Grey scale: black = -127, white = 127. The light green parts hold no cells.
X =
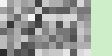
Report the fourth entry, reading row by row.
31
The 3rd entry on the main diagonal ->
-21
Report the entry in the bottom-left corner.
-85
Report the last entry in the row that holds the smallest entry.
101
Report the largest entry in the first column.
115
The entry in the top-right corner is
18
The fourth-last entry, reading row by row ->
101
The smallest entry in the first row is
-60
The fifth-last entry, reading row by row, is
72
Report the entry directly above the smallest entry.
59
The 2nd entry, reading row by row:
31

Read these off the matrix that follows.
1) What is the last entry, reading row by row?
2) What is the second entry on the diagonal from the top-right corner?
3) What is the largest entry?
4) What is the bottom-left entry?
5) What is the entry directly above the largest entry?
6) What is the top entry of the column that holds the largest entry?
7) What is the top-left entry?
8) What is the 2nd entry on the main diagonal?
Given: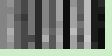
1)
-114
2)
-100
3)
73
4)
4
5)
60
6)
60
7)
4
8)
4

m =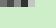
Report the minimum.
-77
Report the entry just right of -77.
69

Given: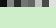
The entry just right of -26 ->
67
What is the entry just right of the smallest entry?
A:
5

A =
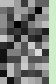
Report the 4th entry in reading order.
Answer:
-69
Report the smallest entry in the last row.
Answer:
-110
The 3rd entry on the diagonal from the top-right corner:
-98
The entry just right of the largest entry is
-82
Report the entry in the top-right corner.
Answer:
-29
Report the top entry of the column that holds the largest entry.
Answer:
-29
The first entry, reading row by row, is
61
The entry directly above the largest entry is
-29
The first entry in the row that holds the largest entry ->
-110
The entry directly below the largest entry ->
-44
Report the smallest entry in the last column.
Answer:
-98
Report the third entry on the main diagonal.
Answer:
45
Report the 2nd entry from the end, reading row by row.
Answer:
29
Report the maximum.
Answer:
91
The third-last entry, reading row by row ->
45
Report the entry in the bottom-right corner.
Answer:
-57
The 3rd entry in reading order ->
29
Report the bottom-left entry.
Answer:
45

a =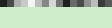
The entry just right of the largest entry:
60
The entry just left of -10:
86
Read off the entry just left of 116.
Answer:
72

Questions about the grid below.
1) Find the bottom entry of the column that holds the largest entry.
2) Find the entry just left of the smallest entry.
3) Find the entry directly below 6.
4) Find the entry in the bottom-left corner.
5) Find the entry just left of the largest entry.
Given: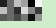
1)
20
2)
32
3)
-111
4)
-38
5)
-123

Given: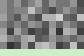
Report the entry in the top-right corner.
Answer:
-51
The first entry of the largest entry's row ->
34
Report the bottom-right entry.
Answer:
-51
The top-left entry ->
20
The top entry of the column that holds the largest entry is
-10
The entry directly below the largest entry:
-25
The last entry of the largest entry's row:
64
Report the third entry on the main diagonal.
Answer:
-39
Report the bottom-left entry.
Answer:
4
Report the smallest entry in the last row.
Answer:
-76
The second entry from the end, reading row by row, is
64
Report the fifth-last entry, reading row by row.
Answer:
34
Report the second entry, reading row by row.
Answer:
-10
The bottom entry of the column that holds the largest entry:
-63
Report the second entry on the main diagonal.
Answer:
-10
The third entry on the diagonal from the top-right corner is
-25
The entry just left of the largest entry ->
50

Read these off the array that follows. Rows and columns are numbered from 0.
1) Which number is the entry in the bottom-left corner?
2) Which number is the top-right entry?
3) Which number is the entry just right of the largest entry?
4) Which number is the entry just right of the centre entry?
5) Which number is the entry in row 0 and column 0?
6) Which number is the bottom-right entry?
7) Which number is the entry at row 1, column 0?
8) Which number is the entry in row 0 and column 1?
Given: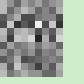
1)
58
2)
32
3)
-51
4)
-91
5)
58
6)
32
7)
58
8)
18

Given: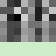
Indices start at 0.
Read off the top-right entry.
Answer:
-26
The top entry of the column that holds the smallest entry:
-85
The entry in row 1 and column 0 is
-42
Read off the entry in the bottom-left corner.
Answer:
1
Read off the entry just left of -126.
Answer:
-97
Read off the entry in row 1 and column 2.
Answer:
80
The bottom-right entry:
-13
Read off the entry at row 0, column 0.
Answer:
39
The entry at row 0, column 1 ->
-69
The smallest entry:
-126
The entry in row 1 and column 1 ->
-42
